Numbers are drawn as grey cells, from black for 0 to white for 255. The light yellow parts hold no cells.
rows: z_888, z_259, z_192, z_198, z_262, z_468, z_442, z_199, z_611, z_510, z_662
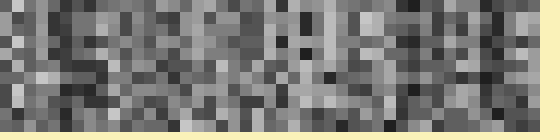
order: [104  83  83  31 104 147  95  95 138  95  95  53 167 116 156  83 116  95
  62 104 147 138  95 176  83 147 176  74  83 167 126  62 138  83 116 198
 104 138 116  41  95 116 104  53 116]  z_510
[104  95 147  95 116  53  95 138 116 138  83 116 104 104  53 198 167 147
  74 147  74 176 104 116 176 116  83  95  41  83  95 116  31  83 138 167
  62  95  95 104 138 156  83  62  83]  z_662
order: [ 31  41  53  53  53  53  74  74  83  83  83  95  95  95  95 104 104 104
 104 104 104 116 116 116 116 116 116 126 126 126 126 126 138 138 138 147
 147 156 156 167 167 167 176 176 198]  z_888
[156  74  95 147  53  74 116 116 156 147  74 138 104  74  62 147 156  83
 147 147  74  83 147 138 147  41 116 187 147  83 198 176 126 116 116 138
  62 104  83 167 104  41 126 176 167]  z_259
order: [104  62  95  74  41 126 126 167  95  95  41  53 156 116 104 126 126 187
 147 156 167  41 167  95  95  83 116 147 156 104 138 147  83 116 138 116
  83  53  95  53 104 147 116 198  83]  z_198
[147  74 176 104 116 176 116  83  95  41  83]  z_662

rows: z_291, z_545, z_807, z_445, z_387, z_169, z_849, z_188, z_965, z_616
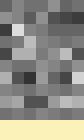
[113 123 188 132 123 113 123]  z_445
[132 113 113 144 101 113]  z_291
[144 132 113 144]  z_169
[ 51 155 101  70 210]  z_849
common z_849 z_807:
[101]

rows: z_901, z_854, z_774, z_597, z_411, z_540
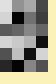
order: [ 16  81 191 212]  z_411
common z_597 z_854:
[212]
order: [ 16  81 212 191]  z_411
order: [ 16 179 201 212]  z_597
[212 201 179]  z_597
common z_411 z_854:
[212]

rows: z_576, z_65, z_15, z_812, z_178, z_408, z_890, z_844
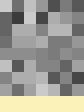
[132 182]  z_15
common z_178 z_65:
[132]
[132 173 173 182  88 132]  z_890
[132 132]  z_408
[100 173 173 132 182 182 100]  z_15
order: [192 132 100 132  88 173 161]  z_408

